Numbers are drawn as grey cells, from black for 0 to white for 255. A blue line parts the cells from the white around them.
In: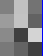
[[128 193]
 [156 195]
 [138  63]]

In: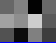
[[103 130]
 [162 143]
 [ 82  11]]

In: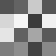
[[ 83  99]
 [214 245]
 [229  97]]

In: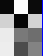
[[  8 253]
 [210   6]
 [235 121]]

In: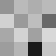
[[148 186]
 [209 154]
 [168 211]]

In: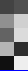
[[ 67  80]
 [144 208]
 [ 99 219]]
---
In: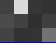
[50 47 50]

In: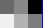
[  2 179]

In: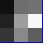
[114 158  54]

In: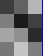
[182  26 165]

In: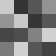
[147  54  78 122]

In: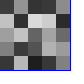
[140 205 100  59  55]

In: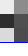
[140  46]

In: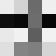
[239 109 241 223]

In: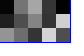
[ 2 51 52]
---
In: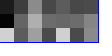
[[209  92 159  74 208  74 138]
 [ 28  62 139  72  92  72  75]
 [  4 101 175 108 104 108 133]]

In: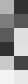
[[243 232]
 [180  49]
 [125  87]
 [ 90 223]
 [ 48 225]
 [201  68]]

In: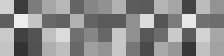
[[196  50  81 174 190 104 160 147 198 119  74 169 151  55 193 162]
 [209  60 124 167 183 100 134 145 177  92  90 180 165  67 188 147]
 [ 94 237 197 104  98 177 100  90  90 144 219  85 123 231 112 109]
 [202  65  83 192 219 111 134 103 198 144  87 108 202  91 211 167]]

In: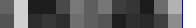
[[ 83 208  45  55  45 110  94  84  30  47  41  63 140]
 [ 99 208  29  29  73 120  94 118  61  53  27 108 178]]

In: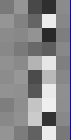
[[148 124  97 235 120]
 [121 149  72  47 139]
 [149 130 100 236 135]
 [139 136 147  41 126]
 [136 122 105  94 136]
 [145 138 180 230 127]
 [140 151  75 185 135]
 [146 144  86 234 143]
 [126 142 196 239 142]
 [136 145 203  50 136]]

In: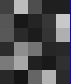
[[ 40  21 101 178  42]
 [ 65 189  78  31  31]
 [ 86  24  36  55 200]
 [ 88  42  28  52 175]
 [ 43 142 116  38  40]
 [122 167  32  25  48]]

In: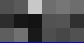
[[ 94 113  25  78  71  81]
 [ 81  90 200 110 118 109]
 [ 45  23  19  82  84  48]]

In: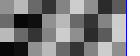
[[  7  15 145 185 105  52 132 205 143]
 [145 185 105  52 132 205 143  43  91]
 [107   7  15 145 185 105  52 132 205]
 [185 105  52 132 205 143  43  91 206]]

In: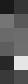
[[ 57  77]
 [ 26  53]
 [117  88]
 [106 109]
 [ 94 110]
 [ 39 229]]
